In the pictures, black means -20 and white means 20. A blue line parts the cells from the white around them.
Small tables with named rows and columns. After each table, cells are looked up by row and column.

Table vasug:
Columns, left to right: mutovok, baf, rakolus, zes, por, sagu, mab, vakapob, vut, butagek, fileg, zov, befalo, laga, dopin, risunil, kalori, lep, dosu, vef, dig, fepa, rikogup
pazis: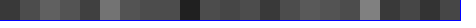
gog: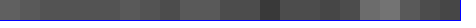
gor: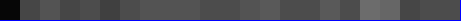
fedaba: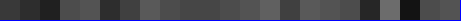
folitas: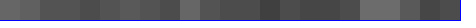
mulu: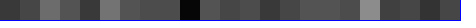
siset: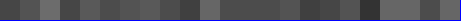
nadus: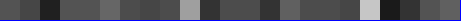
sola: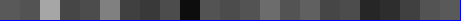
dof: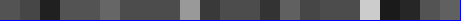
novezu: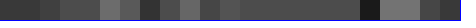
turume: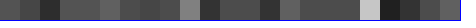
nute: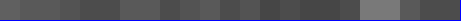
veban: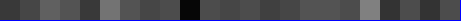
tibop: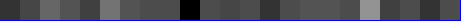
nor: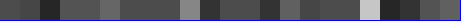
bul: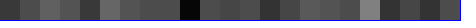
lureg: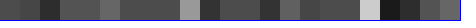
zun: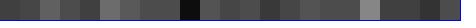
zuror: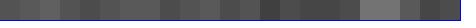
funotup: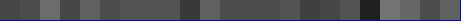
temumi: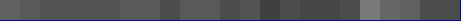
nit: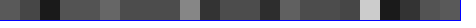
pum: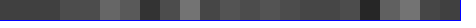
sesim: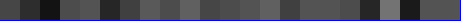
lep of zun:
-8
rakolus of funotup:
-3
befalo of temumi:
-7
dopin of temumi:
-8
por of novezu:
-8
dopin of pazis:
-8
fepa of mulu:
-12
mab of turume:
-8
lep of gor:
-8
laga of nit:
-13
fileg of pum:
-9
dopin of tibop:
-8
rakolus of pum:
-10
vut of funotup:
-7
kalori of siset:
-9
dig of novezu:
-2
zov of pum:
-7
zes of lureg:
-7
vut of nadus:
-8
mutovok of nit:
-6

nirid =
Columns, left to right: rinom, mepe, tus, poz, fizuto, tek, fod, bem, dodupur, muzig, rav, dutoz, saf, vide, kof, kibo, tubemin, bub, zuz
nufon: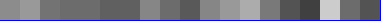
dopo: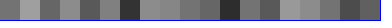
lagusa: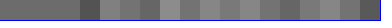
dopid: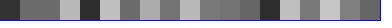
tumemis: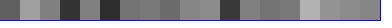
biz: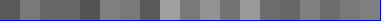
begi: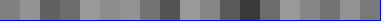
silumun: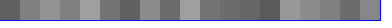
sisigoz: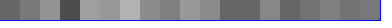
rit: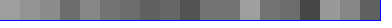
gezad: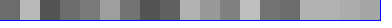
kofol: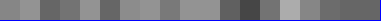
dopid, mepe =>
-3
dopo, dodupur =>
1
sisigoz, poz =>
-8
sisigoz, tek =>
4
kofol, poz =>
-2
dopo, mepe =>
5
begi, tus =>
-5
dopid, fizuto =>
-13
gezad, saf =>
10
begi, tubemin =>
-2
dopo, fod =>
-12
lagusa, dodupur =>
2
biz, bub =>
-1
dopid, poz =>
9
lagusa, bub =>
-2
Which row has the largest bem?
dopid

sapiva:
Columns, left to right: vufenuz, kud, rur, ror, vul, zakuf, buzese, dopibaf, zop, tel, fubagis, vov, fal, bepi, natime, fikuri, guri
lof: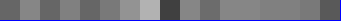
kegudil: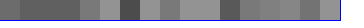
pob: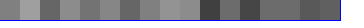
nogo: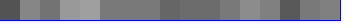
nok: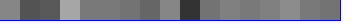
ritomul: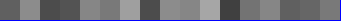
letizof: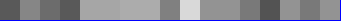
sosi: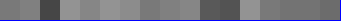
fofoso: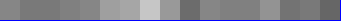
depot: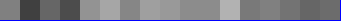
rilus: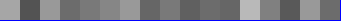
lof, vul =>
-4
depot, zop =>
4
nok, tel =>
-12
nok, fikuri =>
-1
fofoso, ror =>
0
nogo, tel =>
-3
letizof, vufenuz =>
-6
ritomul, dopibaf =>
-8
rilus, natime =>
-6
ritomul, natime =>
-5
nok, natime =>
2
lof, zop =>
-10
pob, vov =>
-3
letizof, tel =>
14
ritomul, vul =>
1
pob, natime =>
-3
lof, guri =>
-6
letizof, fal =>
-1
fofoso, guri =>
-4
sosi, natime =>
-2
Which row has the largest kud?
pob

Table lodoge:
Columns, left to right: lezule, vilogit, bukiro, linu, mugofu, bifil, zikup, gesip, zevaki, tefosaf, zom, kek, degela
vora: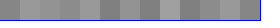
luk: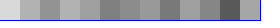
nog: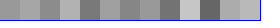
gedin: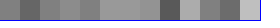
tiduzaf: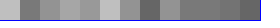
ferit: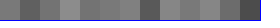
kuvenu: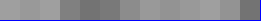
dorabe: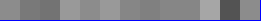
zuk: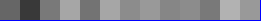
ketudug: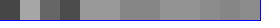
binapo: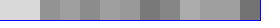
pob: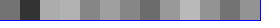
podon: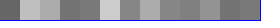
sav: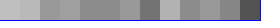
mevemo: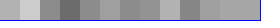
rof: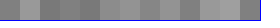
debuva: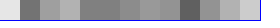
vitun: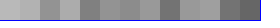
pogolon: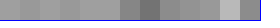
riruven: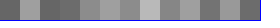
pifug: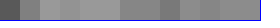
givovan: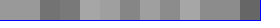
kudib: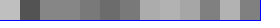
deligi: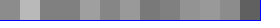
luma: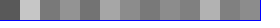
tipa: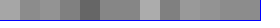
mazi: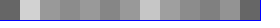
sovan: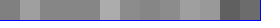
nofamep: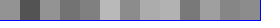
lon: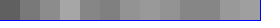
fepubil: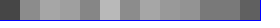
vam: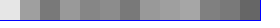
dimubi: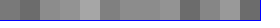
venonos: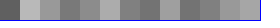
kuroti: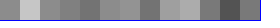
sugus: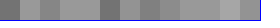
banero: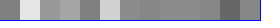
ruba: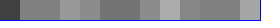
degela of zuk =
4
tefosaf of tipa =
4
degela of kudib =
0
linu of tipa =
0
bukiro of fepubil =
6
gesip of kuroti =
-2
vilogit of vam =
5
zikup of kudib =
-1
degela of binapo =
-2
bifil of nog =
5
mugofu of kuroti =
-2
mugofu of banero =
0
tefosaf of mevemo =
1
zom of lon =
1
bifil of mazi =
1
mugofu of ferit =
-2
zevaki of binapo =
1
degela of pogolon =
2
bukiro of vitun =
3
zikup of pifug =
1

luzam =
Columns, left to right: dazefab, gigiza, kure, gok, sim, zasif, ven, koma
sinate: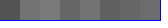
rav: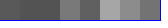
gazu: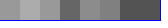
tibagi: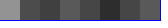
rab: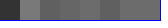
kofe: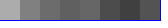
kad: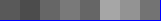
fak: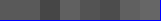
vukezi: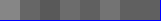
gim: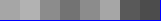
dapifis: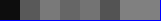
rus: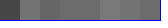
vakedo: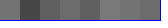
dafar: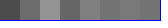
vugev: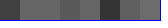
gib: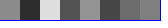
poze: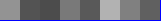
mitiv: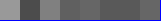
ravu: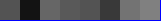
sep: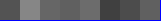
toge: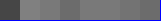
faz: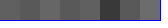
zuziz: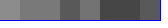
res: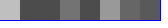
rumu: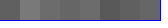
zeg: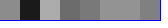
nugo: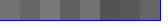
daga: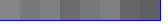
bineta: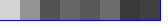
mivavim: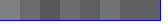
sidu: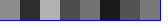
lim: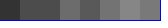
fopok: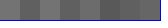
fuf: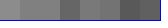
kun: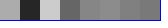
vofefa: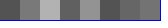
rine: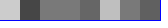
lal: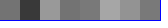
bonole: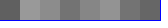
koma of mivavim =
-5
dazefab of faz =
-5
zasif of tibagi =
-13
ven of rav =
2
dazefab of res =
10
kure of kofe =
-3
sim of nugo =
-2

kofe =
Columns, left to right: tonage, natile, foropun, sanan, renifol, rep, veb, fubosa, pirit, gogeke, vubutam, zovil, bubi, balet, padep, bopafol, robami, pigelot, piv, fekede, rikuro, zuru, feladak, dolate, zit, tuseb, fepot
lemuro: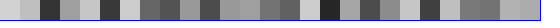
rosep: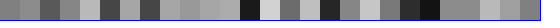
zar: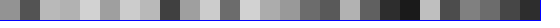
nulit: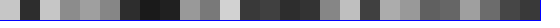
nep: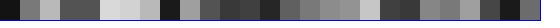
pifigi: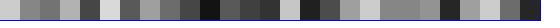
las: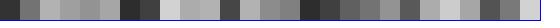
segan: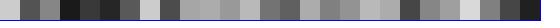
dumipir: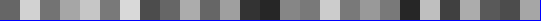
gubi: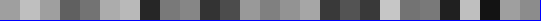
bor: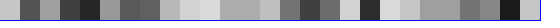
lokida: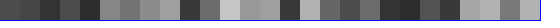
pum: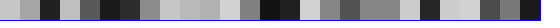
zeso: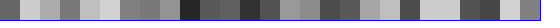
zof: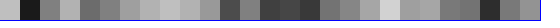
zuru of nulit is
-5
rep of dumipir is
-1
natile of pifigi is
1
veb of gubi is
9
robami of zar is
-6
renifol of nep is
-7
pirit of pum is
11
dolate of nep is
5
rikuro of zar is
-16
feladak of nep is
-1
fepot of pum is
-16
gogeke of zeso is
-14
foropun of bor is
5
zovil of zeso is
-5
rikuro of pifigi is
1

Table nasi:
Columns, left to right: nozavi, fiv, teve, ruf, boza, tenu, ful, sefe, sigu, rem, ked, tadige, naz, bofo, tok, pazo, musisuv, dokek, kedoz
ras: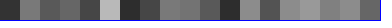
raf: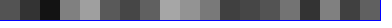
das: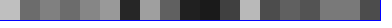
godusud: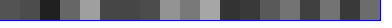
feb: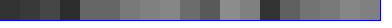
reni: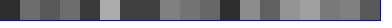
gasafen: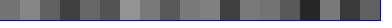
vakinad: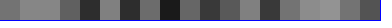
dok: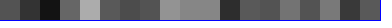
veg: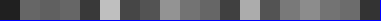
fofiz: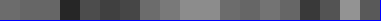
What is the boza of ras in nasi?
-9
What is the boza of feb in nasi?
-4
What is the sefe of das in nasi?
5
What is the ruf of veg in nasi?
-4
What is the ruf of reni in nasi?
-3
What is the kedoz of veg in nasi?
-12
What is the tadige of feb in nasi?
2
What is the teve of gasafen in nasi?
-5
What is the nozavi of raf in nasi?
-7
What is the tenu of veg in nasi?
10
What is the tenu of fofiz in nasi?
-10
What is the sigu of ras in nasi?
-1
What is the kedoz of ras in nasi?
-4
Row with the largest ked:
godusud

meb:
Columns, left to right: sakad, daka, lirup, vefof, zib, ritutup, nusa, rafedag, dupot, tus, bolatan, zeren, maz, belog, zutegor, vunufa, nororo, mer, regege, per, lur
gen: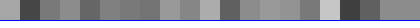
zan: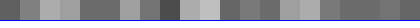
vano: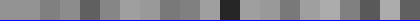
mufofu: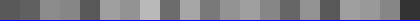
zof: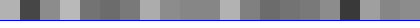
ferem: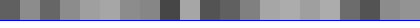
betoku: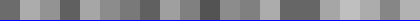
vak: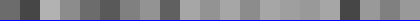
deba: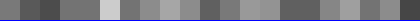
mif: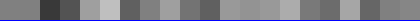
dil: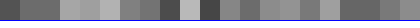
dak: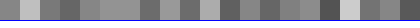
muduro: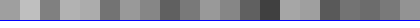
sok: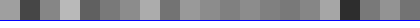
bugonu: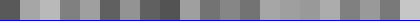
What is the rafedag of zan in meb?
-2
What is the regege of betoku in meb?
7
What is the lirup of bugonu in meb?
9
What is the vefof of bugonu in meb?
0
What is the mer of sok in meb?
-13
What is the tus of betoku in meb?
0
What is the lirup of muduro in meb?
0
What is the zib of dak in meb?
1
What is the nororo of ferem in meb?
7
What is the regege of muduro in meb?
-3
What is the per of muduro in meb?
-1
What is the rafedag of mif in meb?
0
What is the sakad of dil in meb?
-7
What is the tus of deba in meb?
2
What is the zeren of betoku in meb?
2
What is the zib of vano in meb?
-5
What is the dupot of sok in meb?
-2
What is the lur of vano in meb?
-5

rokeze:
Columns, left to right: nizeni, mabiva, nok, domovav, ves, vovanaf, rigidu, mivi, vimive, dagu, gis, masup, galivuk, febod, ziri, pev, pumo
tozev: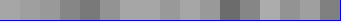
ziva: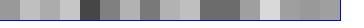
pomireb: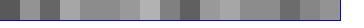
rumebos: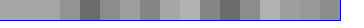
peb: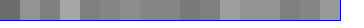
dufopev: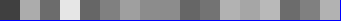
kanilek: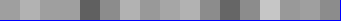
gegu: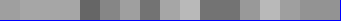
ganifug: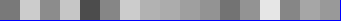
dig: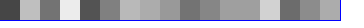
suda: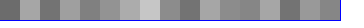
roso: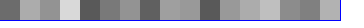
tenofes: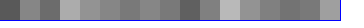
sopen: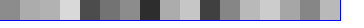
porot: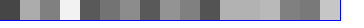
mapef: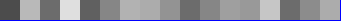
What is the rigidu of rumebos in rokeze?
5
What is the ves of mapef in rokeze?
-5
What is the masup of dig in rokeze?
5
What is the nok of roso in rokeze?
3
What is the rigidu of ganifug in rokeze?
12
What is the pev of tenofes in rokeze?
-1
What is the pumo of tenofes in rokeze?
5
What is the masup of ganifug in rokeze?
-2
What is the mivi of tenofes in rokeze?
1
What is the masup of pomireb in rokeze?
6
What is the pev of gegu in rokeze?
3
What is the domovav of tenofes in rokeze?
7
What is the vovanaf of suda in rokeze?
3
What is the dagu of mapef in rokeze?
-3
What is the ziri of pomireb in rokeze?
-3
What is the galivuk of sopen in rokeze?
9
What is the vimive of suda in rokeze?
2
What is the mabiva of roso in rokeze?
7

